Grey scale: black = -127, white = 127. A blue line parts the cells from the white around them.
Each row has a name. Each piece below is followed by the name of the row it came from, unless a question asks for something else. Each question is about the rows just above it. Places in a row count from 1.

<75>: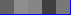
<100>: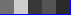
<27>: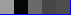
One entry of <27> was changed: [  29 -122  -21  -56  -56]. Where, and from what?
5, [-50]
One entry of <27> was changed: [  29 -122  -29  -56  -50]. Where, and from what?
3, [-21]

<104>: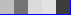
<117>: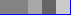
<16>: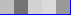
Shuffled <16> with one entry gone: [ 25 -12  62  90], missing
[82]
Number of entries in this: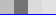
4
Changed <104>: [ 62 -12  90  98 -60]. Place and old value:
5, [-67]
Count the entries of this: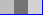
3

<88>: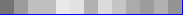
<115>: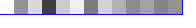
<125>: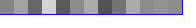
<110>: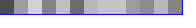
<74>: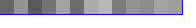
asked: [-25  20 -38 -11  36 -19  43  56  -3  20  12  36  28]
<74>
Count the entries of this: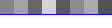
8
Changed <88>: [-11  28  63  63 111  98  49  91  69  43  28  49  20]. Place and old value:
5, [105]

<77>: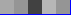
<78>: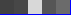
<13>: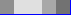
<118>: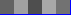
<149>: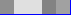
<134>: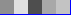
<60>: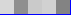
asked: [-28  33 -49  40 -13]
<118>
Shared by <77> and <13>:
[40]
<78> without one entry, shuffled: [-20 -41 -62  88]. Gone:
[-56]

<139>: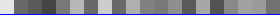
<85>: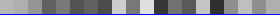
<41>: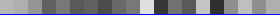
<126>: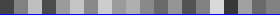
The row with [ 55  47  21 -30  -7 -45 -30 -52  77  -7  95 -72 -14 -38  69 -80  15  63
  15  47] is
<85>
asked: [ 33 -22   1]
<126>

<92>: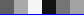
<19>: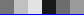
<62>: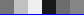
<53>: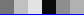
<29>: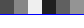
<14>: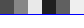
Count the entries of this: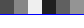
6
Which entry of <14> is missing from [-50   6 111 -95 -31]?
[105]

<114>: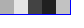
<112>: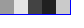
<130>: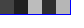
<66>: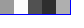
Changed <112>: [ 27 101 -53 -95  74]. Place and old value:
3, [-60]
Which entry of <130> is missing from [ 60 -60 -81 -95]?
[54]
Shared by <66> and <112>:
[27]
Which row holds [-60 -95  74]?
<112>

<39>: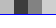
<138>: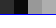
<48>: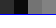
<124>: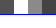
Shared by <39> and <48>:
[2]
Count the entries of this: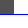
2
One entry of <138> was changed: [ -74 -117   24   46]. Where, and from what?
1, [-82]
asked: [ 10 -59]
<124>
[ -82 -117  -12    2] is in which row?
<48>

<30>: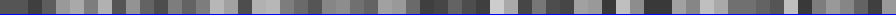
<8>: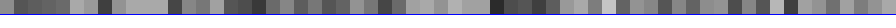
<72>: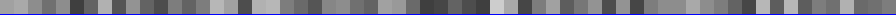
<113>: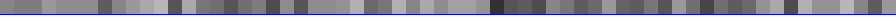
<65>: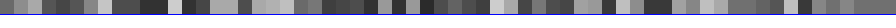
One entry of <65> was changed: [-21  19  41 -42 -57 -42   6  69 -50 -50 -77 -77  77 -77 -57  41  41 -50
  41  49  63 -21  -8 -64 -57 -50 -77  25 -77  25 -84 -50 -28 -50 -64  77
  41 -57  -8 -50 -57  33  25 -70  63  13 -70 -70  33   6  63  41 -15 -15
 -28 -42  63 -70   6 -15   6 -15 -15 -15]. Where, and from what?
2, [13]
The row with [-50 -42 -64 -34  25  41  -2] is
<8>
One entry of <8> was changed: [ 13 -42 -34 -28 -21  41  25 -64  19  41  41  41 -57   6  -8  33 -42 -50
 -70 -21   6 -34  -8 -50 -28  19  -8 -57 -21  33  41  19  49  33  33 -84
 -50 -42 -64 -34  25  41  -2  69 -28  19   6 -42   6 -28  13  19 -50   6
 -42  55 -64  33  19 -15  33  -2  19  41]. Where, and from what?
24, [-42]
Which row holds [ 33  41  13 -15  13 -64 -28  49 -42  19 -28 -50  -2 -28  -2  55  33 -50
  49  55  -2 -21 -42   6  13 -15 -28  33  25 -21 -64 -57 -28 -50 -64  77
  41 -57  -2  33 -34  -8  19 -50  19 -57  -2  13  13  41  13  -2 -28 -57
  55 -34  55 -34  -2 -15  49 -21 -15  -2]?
<72>

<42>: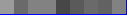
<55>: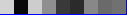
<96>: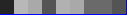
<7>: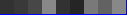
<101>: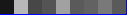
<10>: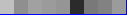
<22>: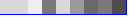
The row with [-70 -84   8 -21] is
<55>
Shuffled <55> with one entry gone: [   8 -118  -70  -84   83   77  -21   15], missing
[-14]
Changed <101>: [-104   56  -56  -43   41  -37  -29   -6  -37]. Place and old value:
5, [33]
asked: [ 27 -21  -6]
<22>
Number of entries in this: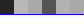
6
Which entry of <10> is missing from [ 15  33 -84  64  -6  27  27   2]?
[21]

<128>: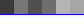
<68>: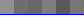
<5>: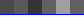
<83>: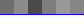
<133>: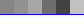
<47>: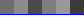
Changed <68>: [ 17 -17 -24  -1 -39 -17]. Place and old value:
6, [-9]
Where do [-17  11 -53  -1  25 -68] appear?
<47>

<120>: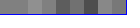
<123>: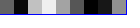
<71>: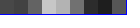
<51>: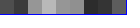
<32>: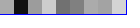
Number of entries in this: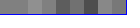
9
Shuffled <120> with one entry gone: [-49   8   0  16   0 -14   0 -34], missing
[-7]
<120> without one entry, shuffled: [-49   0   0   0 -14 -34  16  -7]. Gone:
[8]
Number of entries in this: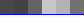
6
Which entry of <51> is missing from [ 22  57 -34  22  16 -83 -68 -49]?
[-75]
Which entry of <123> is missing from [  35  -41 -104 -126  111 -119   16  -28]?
[65]
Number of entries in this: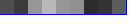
9

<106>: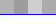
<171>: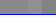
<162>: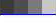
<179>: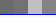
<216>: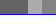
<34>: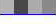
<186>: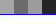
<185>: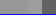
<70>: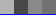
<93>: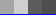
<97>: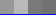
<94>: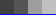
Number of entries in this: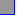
1
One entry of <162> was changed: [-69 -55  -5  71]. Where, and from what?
2, [-49]
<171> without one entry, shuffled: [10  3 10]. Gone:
[16]

